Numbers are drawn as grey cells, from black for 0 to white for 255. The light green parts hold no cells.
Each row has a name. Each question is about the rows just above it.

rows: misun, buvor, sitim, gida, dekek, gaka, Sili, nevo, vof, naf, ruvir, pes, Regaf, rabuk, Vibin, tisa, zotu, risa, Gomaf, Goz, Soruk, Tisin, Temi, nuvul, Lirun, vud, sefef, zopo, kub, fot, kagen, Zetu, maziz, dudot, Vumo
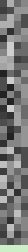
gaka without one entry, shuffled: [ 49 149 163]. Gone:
[134]
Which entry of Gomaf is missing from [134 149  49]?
[77]
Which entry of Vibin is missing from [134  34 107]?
[121]
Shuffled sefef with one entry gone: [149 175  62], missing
[77]

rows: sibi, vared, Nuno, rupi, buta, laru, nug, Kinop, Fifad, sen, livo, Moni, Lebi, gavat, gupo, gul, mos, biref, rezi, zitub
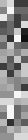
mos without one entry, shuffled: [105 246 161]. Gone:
[117]
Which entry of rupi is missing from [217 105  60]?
[76]

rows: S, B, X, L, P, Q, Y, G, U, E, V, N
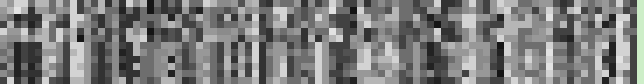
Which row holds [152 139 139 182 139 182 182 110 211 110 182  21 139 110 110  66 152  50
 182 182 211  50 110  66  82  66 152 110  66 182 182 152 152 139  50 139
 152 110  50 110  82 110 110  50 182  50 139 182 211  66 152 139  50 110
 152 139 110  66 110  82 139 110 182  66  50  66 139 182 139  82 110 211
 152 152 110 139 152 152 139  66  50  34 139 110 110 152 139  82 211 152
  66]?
Q
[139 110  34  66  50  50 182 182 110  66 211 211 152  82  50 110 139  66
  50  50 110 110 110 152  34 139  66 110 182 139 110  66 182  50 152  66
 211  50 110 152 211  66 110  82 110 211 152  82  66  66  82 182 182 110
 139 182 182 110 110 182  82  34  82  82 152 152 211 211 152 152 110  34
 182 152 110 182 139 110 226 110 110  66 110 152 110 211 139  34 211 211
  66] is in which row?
X
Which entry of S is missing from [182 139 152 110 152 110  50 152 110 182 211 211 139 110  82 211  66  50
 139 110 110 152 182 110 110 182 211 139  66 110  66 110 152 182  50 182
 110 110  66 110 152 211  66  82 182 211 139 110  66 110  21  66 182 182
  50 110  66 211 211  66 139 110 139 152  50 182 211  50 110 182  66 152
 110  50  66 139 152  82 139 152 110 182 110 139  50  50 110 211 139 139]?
[168]
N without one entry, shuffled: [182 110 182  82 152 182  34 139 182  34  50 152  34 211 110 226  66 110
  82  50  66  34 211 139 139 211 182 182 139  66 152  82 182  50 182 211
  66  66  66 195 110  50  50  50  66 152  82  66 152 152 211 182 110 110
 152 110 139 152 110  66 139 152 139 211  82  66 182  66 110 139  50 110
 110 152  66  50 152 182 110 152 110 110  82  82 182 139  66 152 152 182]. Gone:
[126]
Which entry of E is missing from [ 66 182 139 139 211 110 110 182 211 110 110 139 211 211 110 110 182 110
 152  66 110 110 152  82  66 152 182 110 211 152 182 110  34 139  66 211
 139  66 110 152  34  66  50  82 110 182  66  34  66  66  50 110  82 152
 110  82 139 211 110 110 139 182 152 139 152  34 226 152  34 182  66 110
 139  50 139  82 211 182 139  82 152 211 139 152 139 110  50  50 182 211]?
[95]
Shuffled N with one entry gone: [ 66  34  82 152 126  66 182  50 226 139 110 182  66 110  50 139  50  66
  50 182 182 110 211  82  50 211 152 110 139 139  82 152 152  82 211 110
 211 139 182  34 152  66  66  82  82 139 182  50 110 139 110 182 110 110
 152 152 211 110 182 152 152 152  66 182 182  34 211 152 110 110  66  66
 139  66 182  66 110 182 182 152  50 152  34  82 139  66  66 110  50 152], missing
[195]

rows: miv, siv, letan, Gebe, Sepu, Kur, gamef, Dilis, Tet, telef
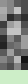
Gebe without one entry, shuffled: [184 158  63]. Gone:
[78]
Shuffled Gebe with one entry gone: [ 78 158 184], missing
[63]
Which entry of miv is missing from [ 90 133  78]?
[146]
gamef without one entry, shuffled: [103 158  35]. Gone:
[117]

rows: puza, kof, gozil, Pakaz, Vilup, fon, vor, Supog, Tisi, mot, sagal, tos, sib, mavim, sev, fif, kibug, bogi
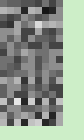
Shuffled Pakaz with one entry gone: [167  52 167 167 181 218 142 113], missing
[68]
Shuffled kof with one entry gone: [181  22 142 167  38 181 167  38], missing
[154]
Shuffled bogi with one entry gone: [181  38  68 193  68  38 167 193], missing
[206]
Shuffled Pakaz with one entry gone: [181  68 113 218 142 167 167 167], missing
[52]
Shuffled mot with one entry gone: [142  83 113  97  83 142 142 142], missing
[129]

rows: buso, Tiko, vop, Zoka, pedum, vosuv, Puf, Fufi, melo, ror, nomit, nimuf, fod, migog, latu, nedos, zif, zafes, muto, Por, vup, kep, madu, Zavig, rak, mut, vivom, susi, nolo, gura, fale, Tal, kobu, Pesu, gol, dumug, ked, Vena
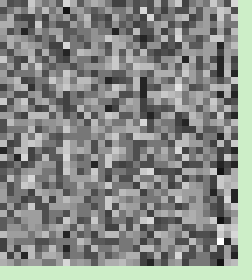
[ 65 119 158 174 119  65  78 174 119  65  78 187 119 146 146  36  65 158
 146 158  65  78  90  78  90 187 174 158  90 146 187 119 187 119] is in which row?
nedos
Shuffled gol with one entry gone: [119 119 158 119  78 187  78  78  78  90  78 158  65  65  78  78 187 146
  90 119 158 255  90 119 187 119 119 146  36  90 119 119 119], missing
[105]
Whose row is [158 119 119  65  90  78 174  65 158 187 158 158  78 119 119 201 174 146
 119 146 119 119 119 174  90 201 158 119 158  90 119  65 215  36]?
nolo
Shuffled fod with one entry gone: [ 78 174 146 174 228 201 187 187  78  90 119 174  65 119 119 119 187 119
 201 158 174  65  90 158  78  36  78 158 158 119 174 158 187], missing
[49]
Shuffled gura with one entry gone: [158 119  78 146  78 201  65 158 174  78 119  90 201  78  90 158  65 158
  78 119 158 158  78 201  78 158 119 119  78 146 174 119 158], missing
[131]

